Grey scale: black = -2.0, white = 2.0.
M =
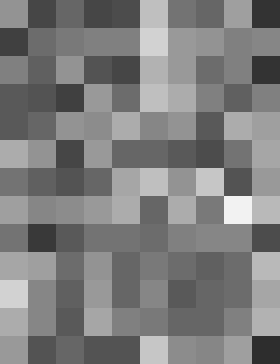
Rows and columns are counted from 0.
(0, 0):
0.3
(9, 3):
0.3
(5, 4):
-0.4
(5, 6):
-0.6
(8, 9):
-0.8
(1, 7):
0.3
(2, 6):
0.4
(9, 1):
0.5
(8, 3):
-0.2
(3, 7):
0.0
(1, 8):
0.0
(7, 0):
0.5
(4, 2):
0.3
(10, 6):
-0.6
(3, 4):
-0.3
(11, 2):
-0.6
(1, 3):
0.0
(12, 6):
0.2
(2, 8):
0.0
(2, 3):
-0.7
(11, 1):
0.1
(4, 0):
-0.6
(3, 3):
0.4
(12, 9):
-1.3
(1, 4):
0.0
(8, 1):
-1.1
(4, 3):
0.2
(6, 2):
-0.7
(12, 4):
-0.7
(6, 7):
1.1
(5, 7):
-0.8
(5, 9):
0.6
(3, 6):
0.7
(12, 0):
0.4

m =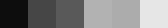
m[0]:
-1.8
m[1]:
-0.9

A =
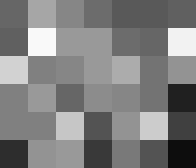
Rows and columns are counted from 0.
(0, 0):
-0.4
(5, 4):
-0.1
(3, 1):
0.4
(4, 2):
1.1
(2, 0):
1.3
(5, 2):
0.4
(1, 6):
1.8
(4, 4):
0.3
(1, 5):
-0.4
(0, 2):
0.1
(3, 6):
-1.5
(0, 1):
0.6
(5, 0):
-1.3
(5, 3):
-1.1

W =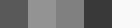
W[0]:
-0.6
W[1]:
0.3
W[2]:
0.0
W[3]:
-1.1

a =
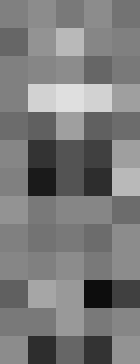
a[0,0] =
0.0
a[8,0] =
0.0
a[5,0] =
0.1
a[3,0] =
0.0
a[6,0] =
0.0
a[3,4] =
0.5
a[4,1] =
-0.5
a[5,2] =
-0.7
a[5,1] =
-1.2
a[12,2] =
-0.4
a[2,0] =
0.0
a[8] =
[0.0, -0.2, -0.1, -0.3, 0.2]
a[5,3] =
-1.0
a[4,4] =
-0.3
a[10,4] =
-1.0
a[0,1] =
0.2
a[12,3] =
-1.2

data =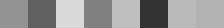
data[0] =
0.3
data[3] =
0.0
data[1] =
-0.5
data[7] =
0.8

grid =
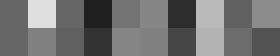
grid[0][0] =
-0.4
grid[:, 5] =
[0.1, 0.0]
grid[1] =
[-0.4, 0.0, -0.5, -1.2, 0.1, 0.0, -0.9, 0.8, -0.3, -0.7]
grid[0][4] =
-0.2
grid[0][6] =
-1.3

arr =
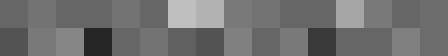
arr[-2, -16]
-0.4
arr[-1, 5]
-0.2
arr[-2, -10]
1.0
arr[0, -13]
-0.4
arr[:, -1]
[-0.3, -0.3]
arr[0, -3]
-0.1
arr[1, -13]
-1.4
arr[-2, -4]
0.6
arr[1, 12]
-0.4
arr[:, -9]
[0.8, -0.7]

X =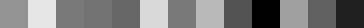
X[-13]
0.3
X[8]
-0.7
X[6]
-0.1
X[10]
0.5
